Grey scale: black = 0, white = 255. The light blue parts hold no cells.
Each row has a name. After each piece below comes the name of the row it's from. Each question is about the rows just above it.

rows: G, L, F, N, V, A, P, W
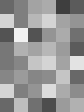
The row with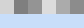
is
P
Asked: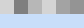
L
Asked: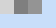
P
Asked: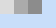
P
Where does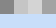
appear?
V

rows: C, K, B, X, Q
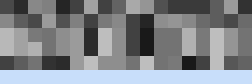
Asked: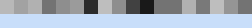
X
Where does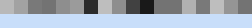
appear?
B
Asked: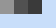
C
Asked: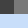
K

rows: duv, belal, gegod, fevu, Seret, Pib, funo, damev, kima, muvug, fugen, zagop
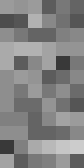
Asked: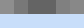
gegod
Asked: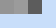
duv
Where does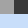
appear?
Seret
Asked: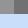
damev
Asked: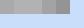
fevu

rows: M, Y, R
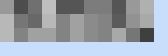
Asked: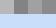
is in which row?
Y
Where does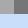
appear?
R

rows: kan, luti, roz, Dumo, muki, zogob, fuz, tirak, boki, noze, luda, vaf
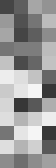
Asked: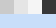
fuz
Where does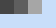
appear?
kan
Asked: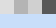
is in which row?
luda
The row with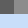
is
roz

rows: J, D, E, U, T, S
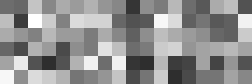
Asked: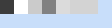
D
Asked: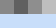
E
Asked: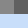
E
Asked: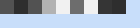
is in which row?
T
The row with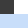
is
D

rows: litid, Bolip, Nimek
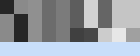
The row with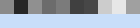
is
Nimek
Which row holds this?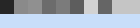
litid

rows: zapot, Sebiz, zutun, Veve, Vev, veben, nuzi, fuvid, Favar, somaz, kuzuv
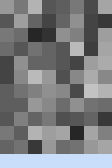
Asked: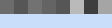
Veve
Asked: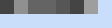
Vev
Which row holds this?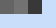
kuzuv
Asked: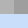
somaz
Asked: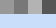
zapot
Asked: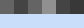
Sebiz

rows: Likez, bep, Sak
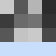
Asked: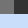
bep
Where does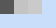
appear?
Sak
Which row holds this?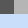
Likez
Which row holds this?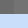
bep
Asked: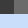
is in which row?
bep

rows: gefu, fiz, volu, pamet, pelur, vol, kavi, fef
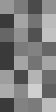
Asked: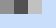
volu
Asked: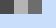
vol
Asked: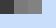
pamet

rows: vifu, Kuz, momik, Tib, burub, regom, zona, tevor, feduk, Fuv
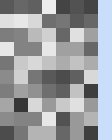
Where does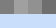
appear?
zona
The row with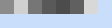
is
regom
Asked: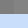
momik
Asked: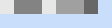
Tib
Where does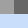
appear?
Tib

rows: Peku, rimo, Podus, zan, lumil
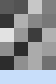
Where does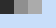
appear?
lumil
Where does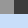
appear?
Podus
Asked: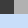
Podus
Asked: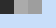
zan
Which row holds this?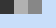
rimo

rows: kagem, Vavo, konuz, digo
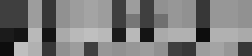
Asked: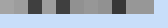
kagem
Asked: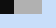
konuz

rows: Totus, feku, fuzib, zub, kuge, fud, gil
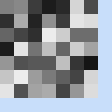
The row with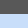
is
kuge
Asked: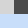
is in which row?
Totus

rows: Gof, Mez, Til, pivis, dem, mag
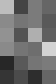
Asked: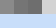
pivis
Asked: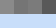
Mez
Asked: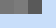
Mez
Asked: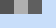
Til
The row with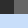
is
mag

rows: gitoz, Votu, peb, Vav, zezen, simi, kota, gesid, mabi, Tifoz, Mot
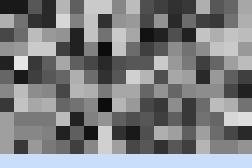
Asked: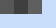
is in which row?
mabi
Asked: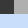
gitoz
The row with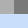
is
kota
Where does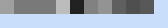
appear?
mabi
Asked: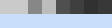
gitoz
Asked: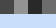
Votu

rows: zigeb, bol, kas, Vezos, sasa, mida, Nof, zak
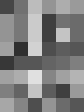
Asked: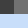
bol
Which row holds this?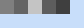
Nof

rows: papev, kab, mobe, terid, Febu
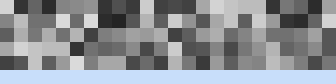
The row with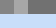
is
mobe
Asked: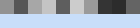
kab
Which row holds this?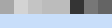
papev
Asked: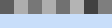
mobe

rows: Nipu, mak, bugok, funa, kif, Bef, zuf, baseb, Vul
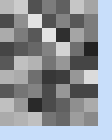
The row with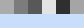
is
bugok
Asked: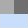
Bef
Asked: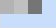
Vul
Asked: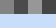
zuf
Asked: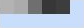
Bef
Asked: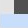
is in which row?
mak
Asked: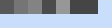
zuf

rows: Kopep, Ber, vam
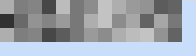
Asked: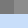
Kopep
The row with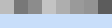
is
Kopep
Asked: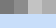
Kopep
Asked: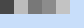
Kopep
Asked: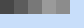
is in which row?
vam
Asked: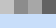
Ber
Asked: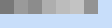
vam

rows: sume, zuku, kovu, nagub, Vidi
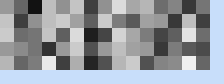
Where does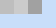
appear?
zuku
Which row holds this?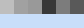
nagub
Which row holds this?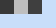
zuku
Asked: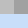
nagub

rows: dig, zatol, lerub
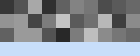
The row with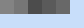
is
dig
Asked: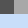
dig
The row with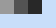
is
lerub

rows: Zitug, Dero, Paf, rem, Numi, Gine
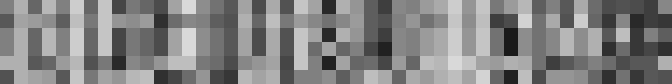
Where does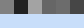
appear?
Numi
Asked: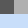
Numi
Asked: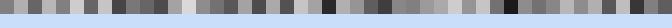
Paf
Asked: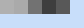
Numi
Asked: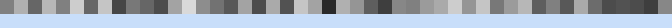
Zitug
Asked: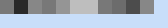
Numi

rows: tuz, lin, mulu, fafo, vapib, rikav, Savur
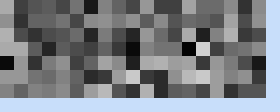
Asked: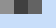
vapib
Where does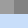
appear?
rikav

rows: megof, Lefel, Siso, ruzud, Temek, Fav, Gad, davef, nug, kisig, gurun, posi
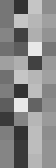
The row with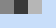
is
posi
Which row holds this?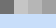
Fav
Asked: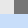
ruzud
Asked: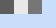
ruzud
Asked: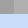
Temek

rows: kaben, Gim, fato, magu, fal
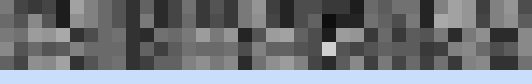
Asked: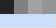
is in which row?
kaben
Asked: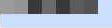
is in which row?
fato
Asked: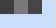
fal
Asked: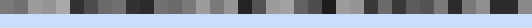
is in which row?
fato
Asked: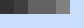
fal
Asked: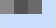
magu
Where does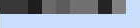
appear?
kaben

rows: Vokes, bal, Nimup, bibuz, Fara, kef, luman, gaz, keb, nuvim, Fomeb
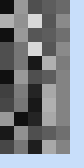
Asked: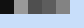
kef
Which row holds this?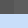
Nimup

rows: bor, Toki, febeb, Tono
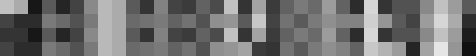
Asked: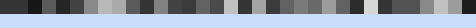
febeb
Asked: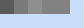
Toki
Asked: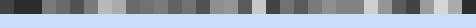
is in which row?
Toki
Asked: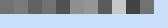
Toki

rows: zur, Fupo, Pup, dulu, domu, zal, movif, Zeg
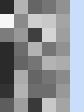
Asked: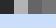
zur
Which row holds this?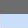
movif
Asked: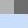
movif
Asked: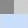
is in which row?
Fupo
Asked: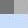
domu
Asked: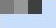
Pup

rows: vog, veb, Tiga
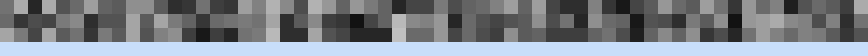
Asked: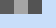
Tiga
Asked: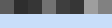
vog

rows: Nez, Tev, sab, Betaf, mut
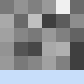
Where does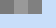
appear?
sab
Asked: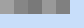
sab
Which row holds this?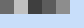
Tev
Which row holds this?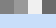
Nez
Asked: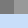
sab
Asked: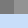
Nez

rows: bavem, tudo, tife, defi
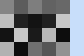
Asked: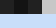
tudo
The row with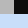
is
tife
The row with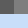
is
bavem
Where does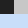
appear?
tudo
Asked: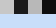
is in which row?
tife

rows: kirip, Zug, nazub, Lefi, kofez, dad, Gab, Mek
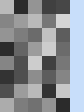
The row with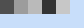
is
Gab
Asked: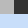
Gab

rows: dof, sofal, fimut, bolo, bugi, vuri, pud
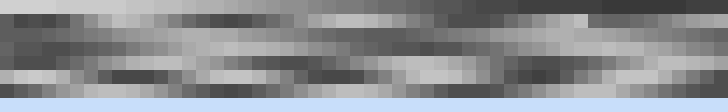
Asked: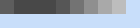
vuri
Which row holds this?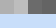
sofal
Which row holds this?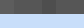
bolo
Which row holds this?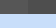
bolo

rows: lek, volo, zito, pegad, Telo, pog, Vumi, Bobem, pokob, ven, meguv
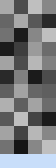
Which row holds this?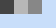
ven
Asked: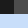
pog
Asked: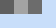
Bobem
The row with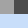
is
Telo
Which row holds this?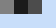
pog

